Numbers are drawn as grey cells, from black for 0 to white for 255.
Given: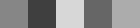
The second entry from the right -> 102
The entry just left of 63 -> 134

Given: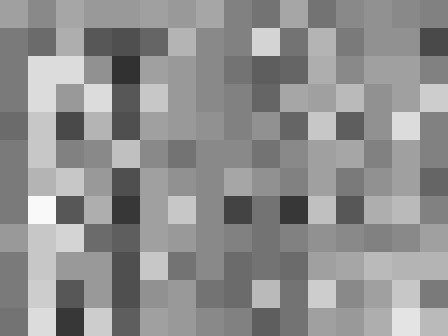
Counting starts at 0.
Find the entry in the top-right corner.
129
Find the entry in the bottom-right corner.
186
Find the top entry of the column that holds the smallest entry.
153
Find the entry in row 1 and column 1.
107
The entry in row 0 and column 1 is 137
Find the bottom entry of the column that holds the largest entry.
220
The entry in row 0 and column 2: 166
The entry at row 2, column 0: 122
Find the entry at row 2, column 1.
220
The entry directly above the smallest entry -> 79
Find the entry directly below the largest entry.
199
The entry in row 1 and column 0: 122
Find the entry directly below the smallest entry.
87
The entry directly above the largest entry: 180
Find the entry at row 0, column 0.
160
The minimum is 49
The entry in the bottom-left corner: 115
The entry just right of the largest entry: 87
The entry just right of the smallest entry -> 160
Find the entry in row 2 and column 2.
220
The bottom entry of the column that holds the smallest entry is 94
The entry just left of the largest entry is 122

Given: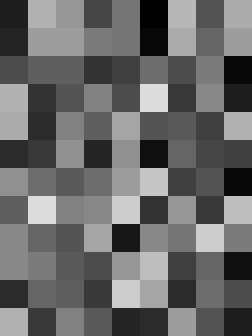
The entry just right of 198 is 64
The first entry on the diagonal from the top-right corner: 171
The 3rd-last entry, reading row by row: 157
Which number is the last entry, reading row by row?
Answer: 29
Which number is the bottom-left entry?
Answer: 177
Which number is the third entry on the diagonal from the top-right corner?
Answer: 76
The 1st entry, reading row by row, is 29
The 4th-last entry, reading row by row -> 43
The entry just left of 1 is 117
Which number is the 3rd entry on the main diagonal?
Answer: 95
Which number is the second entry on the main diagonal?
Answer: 157
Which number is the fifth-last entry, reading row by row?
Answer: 37
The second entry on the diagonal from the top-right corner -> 101
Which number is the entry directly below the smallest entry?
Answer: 8
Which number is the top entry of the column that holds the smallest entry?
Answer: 1

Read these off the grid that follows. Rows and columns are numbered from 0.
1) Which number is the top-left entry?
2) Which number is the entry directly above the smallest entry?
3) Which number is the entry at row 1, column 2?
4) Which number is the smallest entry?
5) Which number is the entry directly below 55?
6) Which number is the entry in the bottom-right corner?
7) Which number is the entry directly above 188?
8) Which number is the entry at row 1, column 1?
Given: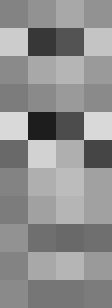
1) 131
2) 138
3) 83
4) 29
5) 168
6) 124
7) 175
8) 55

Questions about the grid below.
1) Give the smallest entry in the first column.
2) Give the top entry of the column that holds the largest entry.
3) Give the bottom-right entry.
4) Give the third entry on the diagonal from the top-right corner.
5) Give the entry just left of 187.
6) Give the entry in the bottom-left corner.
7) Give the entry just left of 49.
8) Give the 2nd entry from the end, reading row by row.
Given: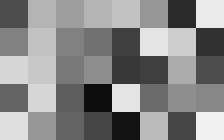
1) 77
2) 234
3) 241
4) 63
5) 19
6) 222
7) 206
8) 69

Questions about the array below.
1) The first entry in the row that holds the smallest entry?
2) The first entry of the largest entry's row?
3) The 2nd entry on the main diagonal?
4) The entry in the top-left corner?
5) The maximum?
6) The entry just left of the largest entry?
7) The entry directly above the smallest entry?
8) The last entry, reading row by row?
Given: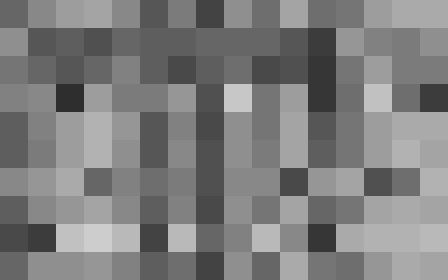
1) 129
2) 73
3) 86
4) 102
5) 205
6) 193
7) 86
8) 164
